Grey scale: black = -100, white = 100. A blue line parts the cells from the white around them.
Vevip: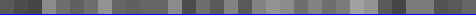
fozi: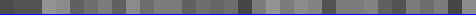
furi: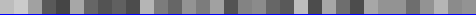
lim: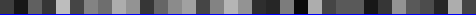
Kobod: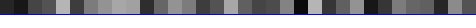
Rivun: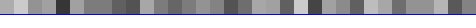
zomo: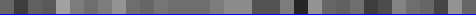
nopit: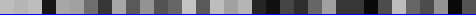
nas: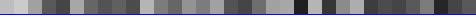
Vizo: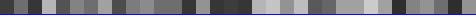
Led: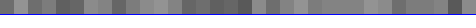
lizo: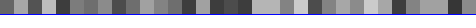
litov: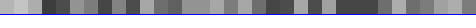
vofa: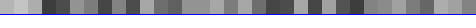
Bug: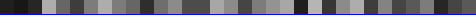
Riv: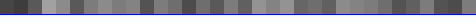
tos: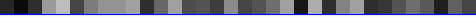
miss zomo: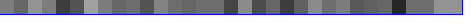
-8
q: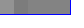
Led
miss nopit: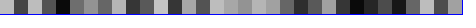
-87
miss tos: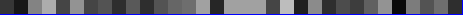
21

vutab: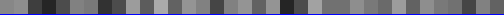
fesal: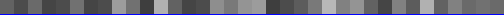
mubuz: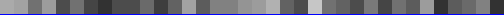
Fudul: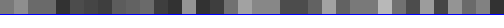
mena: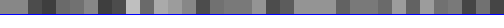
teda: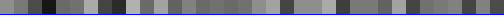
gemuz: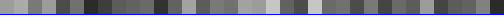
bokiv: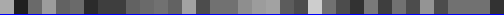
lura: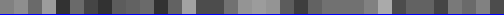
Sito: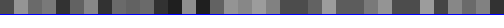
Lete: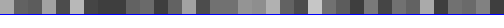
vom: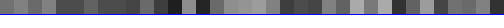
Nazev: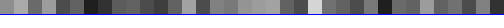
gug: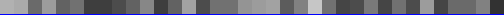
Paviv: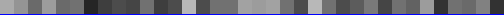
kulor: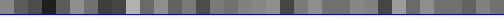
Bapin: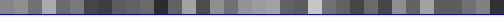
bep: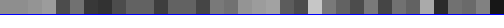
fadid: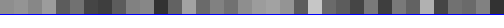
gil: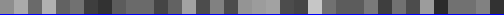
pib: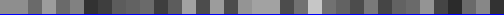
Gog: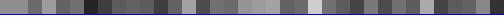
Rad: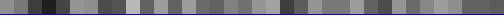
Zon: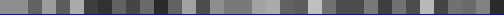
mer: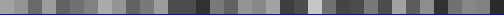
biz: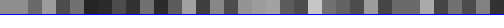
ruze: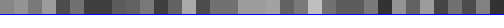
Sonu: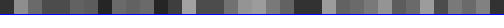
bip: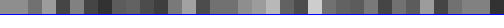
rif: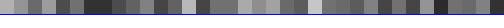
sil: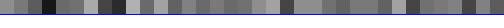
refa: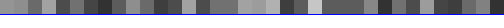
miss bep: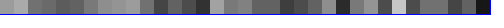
-56
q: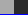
bep
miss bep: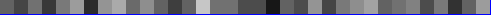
-28
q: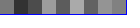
vutab
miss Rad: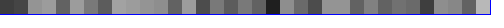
-34

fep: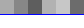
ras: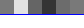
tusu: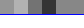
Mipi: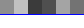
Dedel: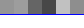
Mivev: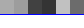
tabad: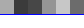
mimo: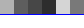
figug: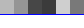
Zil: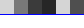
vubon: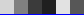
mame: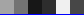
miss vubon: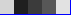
0
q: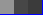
figug

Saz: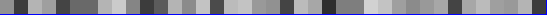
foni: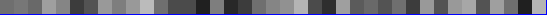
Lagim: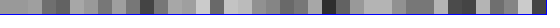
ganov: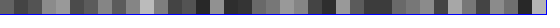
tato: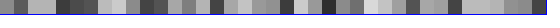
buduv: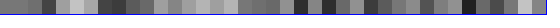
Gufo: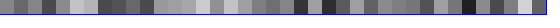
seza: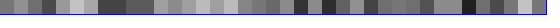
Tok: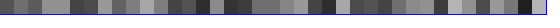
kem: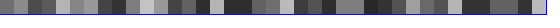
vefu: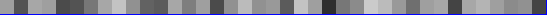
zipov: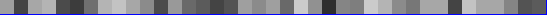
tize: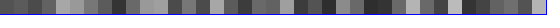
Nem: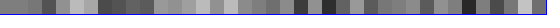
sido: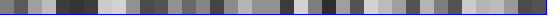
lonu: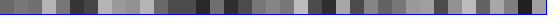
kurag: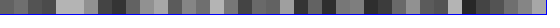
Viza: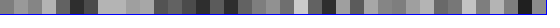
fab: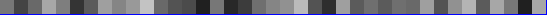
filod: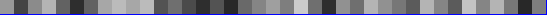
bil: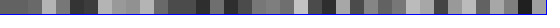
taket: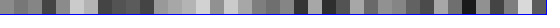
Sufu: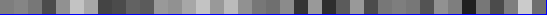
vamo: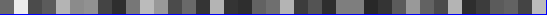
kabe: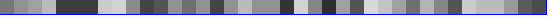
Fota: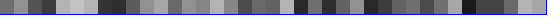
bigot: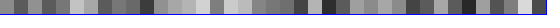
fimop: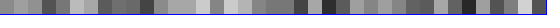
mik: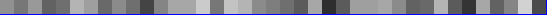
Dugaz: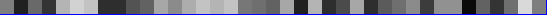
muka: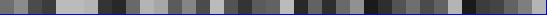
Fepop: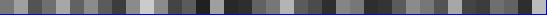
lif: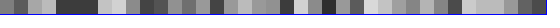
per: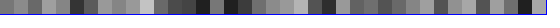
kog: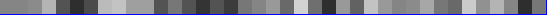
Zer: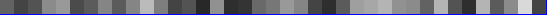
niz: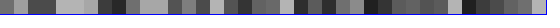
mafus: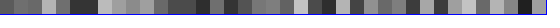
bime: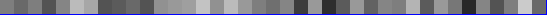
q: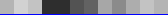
Dugaz
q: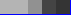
kurag
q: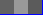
Nem
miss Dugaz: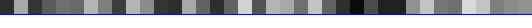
36

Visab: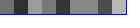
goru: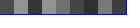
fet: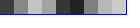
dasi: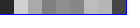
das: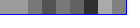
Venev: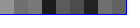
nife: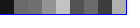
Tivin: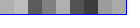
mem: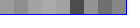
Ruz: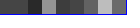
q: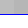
dasi
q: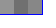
mem
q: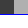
nife

